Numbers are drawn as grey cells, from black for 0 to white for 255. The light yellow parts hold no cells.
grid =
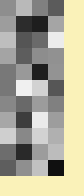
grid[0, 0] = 142
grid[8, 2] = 210
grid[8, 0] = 207
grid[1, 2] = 30
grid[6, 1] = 105
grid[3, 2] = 141
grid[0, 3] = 91
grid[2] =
[190, 85, 106, 236]
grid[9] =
[109, 41, 156, 188]
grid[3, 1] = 93
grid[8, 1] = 136
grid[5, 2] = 210
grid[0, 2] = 128

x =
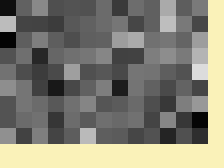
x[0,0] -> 15
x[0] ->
[15, 97, 137, 79, 83, 81, 107, 58, 109, 96, 170, 93, 122]
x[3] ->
[82, 111, 39, 102, 112, 118, 134, 65, 66, 126, 141, 122, 180]
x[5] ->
[142, 117, 64, 24, 72, 97, 126, 28, 116, 97, 74, 99, 69]
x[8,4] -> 93
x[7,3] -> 54
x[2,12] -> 157
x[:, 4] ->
[83, 88, 78, 112, 159, 72, 112, 108, 93]
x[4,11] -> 82
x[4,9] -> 115
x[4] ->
[114, 77, 60, 74, 159, 80, 87, 73, 117, 115, 94, 82, 220]
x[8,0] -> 144
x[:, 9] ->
[96, 96, 113, 126, 115, 97, 78, 68, 82]
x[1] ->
[188, 68, 67, 60, 88, 97, 107, 118, 70, 96, 190, 121, 71]
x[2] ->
[3, 94, 126, 94, 78, 95, 97, 157, 170, 113, 118, 100, 157]
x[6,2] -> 107
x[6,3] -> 88
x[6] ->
[83, 117, 107, 88, 112, 133, 85, 91, 106, 78, 56, 126, 152]
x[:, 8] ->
[109, 70, 170, 66, 117, 116, 106, 113, 70]
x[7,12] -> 5
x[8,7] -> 91

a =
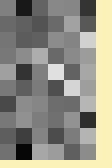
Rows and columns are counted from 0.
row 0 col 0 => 128
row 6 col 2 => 134
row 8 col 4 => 124
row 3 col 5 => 155
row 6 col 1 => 140
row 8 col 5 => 180
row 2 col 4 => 132
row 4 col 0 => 159
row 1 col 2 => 82
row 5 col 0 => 121
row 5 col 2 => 123
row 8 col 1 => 62
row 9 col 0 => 113
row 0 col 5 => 53
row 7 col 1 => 145
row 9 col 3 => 156
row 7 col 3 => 112
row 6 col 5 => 182
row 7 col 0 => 120

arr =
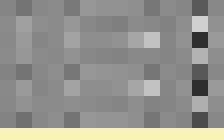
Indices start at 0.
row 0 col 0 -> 132
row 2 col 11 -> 146
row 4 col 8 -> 143
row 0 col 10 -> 138
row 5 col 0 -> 137
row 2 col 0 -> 137
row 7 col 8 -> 143
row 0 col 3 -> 139
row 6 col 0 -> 136
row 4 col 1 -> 115
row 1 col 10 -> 129
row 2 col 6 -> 142
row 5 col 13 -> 154
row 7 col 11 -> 133
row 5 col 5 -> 142
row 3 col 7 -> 130
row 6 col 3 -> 138
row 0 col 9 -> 119
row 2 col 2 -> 134
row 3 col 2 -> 139
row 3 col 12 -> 179
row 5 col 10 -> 134
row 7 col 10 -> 139
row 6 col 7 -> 132
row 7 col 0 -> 131
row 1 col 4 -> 151
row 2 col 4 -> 162
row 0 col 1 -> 116
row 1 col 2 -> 140
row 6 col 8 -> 140
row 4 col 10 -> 138
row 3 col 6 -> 133
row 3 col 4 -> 145

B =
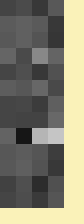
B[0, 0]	68
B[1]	[91, 96, 90, 56]
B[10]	[88, 95, 83, 56]
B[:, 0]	[68, 91, 88, 101, 69, 93, 69, 69, 99, 87, 88, 65, 69]
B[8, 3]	197
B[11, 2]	44
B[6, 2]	60
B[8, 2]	181
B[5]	[93, 87, 103, 73]
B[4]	[69, 79, 56, 81]
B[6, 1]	71
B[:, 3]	[88, 56, 54, 100, 81, 73, 95, 104, 197, 61, 56, 80, 85]

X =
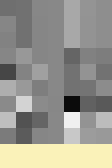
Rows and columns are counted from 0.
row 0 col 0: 111
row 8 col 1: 91
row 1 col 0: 134
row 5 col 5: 116
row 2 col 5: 147
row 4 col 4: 114
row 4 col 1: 131
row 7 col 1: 82
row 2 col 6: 142
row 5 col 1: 153
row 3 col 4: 101
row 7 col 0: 190
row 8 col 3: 136
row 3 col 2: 134
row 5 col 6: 140
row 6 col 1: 211
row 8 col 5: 156
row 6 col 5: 97
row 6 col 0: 138
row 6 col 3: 135
